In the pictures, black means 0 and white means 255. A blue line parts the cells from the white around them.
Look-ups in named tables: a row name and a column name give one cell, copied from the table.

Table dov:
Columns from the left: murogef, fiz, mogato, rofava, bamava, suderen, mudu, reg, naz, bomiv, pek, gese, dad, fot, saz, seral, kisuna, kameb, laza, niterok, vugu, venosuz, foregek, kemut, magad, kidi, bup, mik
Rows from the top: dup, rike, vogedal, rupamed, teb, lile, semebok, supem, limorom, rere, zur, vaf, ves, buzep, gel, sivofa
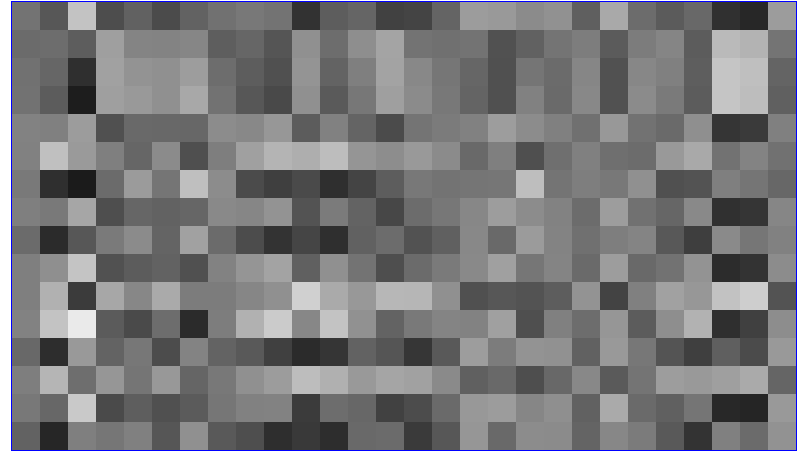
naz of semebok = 75
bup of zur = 206
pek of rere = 96
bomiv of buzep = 156
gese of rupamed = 90
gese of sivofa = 45
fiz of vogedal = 102
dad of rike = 142
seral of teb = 123
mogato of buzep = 110
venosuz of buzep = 90
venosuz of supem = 157
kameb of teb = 157
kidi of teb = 53
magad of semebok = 83
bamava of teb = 105
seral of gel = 106
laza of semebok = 190
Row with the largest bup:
zur

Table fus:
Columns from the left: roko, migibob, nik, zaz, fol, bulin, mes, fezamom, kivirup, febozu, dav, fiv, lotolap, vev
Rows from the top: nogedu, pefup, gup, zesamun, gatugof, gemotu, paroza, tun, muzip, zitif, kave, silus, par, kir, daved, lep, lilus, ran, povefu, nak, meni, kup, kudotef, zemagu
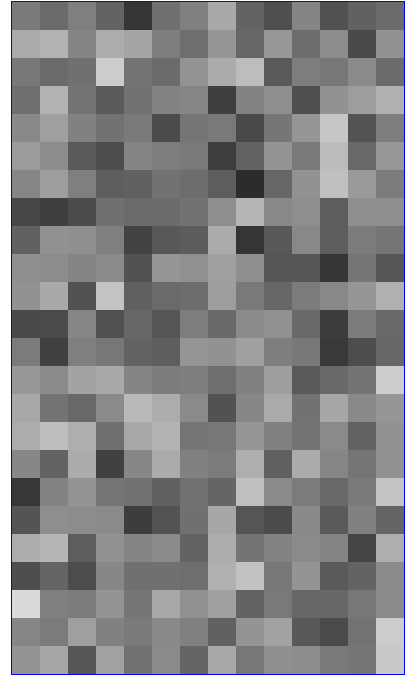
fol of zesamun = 114
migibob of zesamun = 178
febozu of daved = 170
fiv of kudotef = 75
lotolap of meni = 99
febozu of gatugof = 118
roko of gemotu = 155
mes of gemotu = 121
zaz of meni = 135
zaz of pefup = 172
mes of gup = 147
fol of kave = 96
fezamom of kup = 160
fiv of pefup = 140

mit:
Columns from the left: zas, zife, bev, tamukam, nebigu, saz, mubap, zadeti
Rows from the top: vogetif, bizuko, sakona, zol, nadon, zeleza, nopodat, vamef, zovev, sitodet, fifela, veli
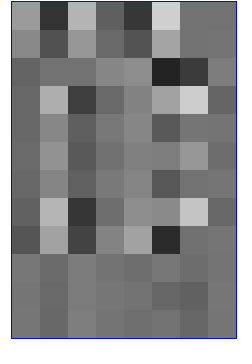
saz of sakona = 35
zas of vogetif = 155
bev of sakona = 114
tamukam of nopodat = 121
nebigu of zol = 130
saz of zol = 162
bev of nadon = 95
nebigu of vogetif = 55

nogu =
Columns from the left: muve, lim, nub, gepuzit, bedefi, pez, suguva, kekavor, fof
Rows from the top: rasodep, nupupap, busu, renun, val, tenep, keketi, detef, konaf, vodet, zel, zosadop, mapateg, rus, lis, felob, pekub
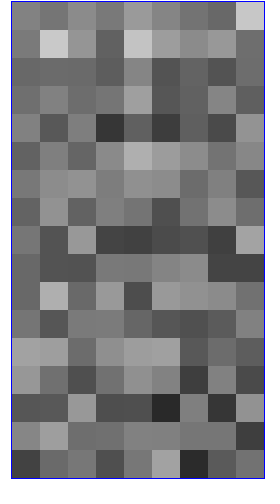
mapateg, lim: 158
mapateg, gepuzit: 143
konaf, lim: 83
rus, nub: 79
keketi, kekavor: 128
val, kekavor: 74
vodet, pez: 132
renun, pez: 86
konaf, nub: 152
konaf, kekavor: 64
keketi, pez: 140
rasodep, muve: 130
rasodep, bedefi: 154
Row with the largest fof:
rasodep

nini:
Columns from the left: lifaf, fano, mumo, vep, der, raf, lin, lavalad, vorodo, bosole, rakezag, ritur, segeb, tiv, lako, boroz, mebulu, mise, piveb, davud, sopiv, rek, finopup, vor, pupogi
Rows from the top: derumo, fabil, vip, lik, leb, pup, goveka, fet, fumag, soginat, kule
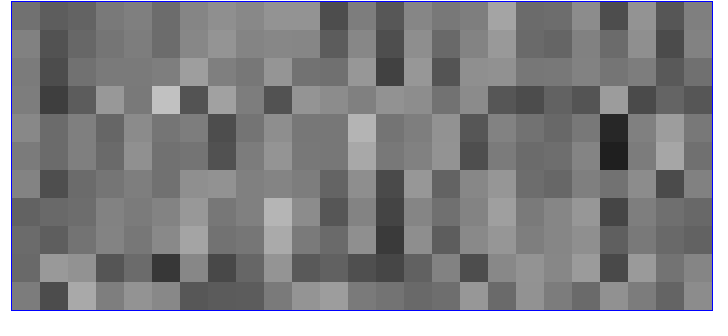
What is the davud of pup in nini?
110
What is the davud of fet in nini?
134
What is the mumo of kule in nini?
169
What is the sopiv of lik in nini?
84
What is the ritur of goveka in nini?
100
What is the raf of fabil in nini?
108
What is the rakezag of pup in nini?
120
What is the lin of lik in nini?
83
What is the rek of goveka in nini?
114

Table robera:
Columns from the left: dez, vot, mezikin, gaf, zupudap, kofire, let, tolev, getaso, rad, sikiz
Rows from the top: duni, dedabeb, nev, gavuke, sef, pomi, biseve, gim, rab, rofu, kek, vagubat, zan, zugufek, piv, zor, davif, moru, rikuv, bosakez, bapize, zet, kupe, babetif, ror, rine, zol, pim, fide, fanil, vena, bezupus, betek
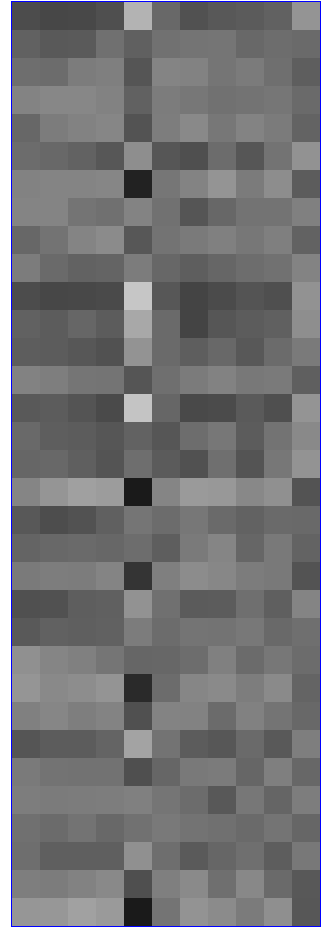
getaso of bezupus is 136
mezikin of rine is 126
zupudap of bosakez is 109
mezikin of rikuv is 82
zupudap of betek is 26
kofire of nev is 132
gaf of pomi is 87
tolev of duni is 88
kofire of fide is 117
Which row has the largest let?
moru

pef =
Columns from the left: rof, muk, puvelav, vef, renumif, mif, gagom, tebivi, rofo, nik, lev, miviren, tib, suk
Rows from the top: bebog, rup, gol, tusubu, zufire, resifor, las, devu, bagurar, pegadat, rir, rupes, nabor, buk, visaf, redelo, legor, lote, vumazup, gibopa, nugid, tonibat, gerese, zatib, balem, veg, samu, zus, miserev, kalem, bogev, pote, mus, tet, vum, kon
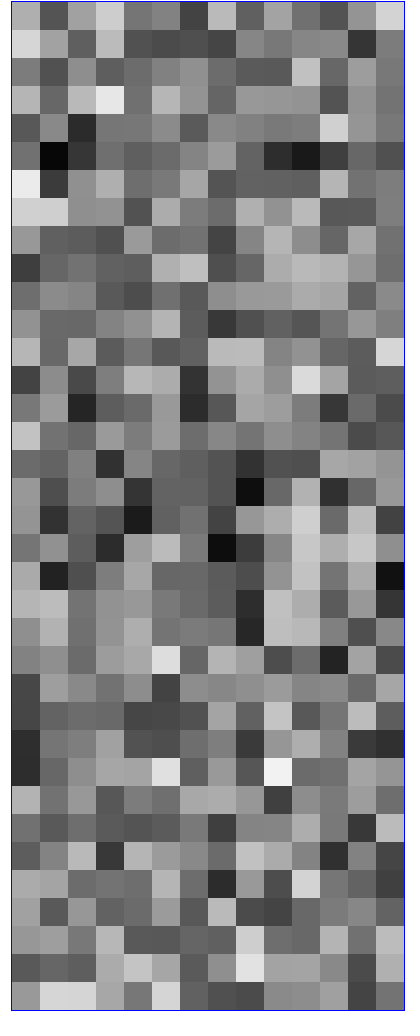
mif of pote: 181
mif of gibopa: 187
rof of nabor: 182
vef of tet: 183
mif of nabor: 88
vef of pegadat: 97
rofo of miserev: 151
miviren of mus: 123
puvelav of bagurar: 92
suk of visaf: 75
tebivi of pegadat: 79
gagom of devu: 124

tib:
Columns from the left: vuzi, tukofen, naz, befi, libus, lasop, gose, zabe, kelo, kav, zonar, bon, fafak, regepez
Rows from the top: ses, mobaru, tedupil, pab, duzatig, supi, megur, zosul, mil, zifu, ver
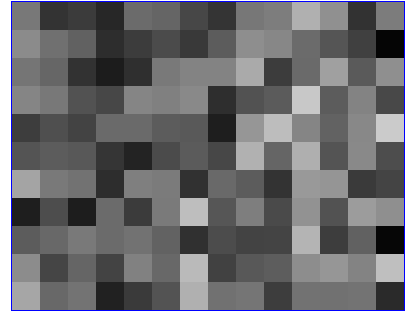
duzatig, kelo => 150
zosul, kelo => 126
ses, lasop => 101
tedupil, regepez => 143
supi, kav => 101
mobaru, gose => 57
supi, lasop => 75
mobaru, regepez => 5
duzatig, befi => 106
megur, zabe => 105
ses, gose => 71
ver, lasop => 83
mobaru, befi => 45
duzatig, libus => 106
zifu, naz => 101
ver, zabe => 113

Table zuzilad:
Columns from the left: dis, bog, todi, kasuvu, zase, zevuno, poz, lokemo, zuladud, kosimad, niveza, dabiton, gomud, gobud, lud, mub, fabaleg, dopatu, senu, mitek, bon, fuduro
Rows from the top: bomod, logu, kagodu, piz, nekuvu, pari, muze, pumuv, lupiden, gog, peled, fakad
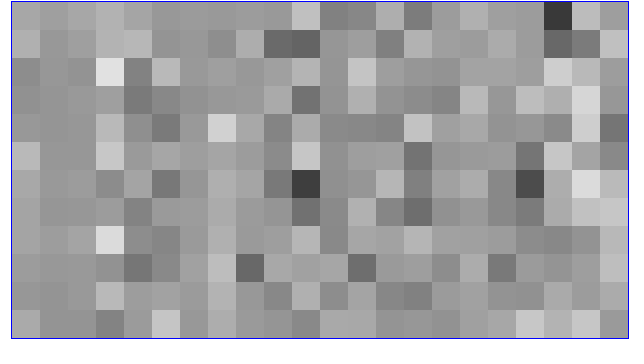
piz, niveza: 114
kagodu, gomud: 196
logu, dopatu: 171
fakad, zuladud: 154
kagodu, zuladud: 152
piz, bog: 149
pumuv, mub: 145
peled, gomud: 164
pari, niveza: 198
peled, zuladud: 152
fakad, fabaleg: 160
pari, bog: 151
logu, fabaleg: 156
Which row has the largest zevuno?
fakad

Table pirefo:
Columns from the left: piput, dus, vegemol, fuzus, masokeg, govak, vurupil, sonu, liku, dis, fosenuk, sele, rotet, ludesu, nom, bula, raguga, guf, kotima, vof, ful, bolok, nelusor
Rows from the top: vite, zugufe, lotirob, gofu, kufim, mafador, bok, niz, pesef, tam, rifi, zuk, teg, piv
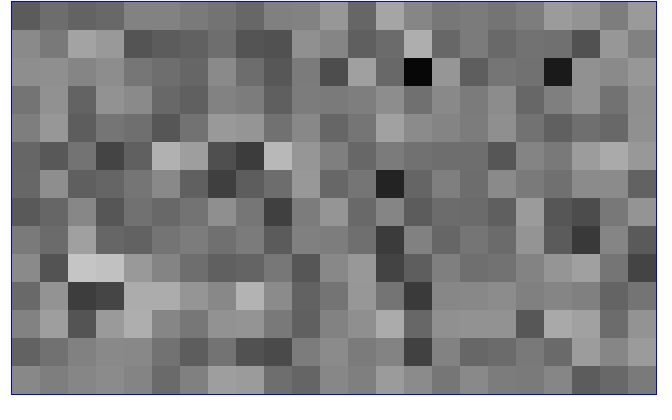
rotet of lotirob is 160
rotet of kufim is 117
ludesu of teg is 131
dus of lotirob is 143
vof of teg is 106
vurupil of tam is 110
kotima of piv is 122
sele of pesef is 125
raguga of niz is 107
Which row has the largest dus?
zuk

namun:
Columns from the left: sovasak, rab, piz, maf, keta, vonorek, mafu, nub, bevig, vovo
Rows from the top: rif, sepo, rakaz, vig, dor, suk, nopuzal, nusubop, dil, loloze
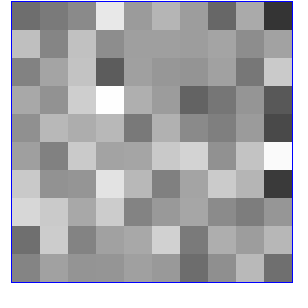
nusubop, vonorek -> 153
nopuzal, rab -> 146
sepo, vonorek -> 159
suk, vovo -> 250
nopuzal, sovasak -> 201
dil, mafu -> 122
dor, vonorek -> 177

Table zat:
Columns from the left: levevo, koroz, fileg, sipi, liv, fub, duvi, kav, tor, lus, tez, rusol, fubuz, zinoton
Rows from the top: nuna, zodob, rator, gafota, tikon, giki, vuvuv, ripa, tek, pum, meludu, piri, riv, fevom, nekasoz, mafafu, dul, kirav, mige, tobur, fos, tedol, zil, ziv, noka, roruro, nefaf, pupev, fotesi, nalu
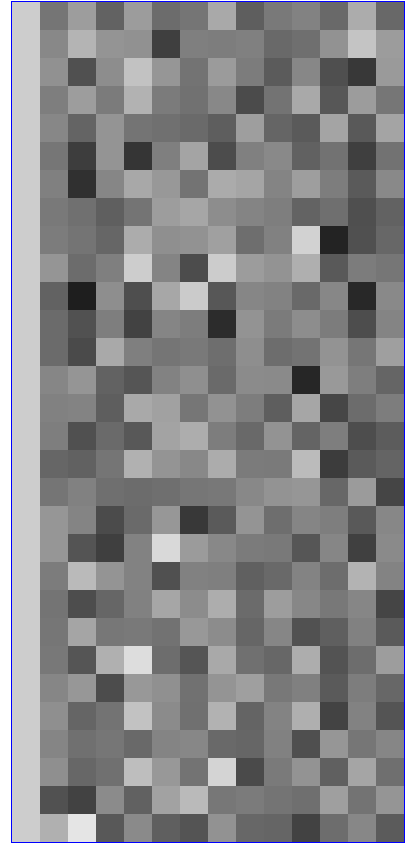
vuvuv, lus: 132
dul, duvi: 136
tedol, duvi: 140
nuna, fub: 108
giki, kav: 76
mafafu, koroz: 126
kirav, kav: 120
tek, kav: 160
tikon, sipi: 148
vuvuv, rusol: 125

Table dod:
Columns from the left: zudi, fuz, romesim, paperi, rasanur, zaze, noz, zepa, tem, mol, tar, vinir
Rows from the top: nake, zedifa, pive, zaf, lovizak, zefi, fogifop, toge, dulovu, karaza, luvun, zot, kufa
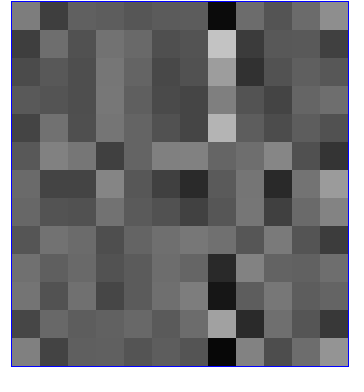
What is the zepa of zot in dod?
161
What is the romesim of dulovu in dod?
107
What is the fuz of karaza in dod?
95
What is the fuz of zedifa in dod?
110
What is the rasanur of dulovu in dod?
100
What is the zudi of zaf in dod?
89
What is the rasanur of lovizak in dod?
100
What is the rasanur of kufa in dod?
84
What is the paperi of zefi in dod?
64
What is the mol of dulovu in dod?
122
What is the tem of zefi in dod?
110
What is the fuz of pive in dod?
88
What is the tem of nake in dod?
108
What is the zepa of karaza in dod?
41
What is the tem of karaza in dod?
130
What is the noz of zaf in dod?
69
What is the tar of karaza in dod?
97
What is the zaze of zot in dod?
90
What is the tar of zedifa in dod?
89
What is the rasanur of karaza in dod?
91
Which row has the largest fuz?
zefi

